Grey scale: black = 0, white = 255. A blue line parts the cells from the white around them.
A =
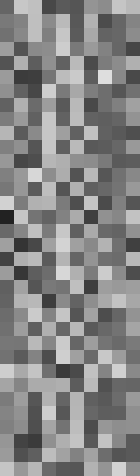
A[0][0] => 101
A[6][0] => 144
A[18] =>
[66, 175, 186, 91, 180, 101, 148, 112, 108, 184]
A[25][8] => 156
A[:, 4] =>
[90, 186, 198, 205, 97, 188, 122, 89, 98, 159, 96, 175, 173, 85, 123, 130, 199, 211, 180, 215, 116, 138, 197, 103, 203, 207, 58, 175, 101, 87, 115, 175, 162, 87]
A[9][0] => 182
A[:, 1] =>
[199, 130, 136, 83, 176, 60, 98, 176, 154, 91, 144, 71, 153, 151, 124, 197, 134, 52, 175, 55, 162, 179, 138, 157, 118, 91, 169, 133, 157, 146, 141, 67, 80, 152]
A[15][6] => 63
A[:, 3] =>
[72, 139, 127, 141, 144, 117, 206, 157, 198, 198, 198, 182, 141, 190, 180, 99, 123, 160, 91, 109, 121, 61, 131, 176, 134, 77, 111, 171, 178, 206, 165, 144, 189, 106]
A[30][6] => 76
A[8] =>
[124, 154, 97, 198, 98, 188, 98, 95, 101, 147]
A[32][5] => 130
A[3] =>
[158, 83, 138, 141, 205, 121, 154, 130, 102, 70]
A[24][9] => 122
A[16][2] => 192
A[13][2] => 91
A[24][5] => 102
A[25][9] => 111
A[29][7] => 94
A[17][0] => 160
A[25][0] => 114
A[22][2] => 203
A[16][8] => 100
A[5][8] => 137
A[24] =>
[119, 118, 185, 134, 203, 102, 158, 116, 106, 122]
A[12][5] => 83
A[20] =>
[96, 162, 85, 121, 116, 191, 62, 158, 153, 158]
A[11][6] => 140
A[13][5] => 176
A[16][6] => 170
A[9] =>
[182, 91, 138, 198, 159, 97, 193, 97, 89, 79]

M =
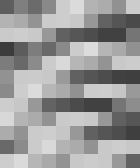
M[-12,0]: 94
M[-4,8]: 97
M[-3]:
[172, 146, 203, 206, 198, 152, 97, 85, 77, 63]
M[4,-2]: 201
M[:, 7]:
[172, 98, 65, 181, 147, 77, 205, 65, 152, 85, 201, 201]
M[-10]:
[202, 205, 201, 152, 97, 86, 77, 65, 65, 117]
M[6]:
[138, 205, 219, 182, 170, 145, 204, 205, 197, 153]
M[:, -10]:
[94, 179, 202, 60, 124, 146, 138, 205, 216, 172, 105, 205]
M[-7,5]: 97
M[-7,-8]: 203
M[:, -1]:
[204, 74, 117, 145, 204, 63, 153, 141, 86, 63, 200, 98]
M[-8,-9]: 105
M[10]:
[105, 139, 203, 217, 179, 171, 146, 201, 205, 200]
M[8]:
[216, 180, 171, 146, 202, 204, 200, 152, 97, 86]
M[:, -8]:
[107, 147, 201, 125, 139, 203, 219, 152, 171, 203, 203, 182]
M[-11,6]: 151
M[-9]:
[60, 92, 125, 105, 138, 204, 220, 181, 169, 145]
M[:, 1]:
[127, 171, 205, 92, 105, 202, 205, 199, 180, 146, 139, 218]

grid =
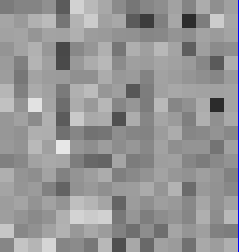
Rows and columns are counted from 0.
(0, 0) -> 123
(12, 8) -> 127
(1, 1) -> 154
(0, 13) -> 132
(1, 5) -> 179
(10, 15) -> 116
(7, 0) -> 193
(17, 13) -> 113
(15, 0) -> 158
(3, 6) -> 150
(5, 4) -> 155
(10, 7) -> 157
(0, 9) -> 118
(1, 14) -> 125
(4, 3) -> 160
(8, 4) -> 91
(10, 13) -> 148
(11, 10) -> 129
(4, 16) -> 174
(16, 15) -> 129
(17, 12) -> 155
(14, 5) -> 191
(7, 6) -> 153
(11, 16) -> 147
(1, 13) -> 44
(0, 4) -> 91
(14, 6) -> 181
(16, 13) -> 149
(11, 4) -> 166
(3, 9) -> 175
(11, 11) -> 158
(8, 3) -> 176
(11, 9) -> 124
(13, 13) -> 107
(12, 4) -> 129
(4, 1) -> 128
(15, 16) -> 184

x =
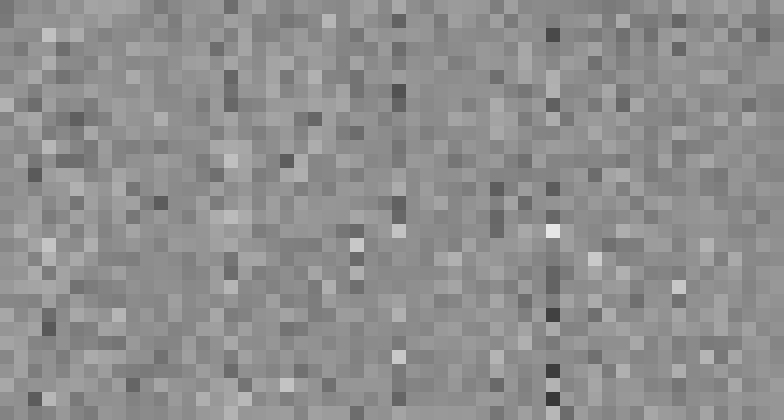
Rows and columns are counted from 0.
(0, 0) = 118
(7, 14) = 123
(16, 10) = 146
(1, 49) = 131
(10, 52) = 147
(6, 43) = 167
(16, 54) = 144
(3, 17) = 165
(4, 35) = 150
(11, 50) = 166
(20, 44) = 156
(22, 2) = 153
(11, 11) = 159
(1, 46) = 122
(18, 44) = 131
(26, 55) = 144
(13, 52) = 149
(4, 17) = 147
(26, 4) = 132
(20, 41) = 140
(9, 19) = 142
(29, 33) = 153
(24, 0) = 164
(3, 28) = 109
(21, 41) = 145
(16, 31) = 139
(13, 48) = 130
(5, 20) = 120
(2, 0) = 146
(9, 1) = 137
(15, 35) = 103
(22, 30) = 144
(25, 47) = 145
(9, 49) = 151
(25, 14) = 135
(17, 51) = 147
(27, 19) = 154
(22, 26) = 136
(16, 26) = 143
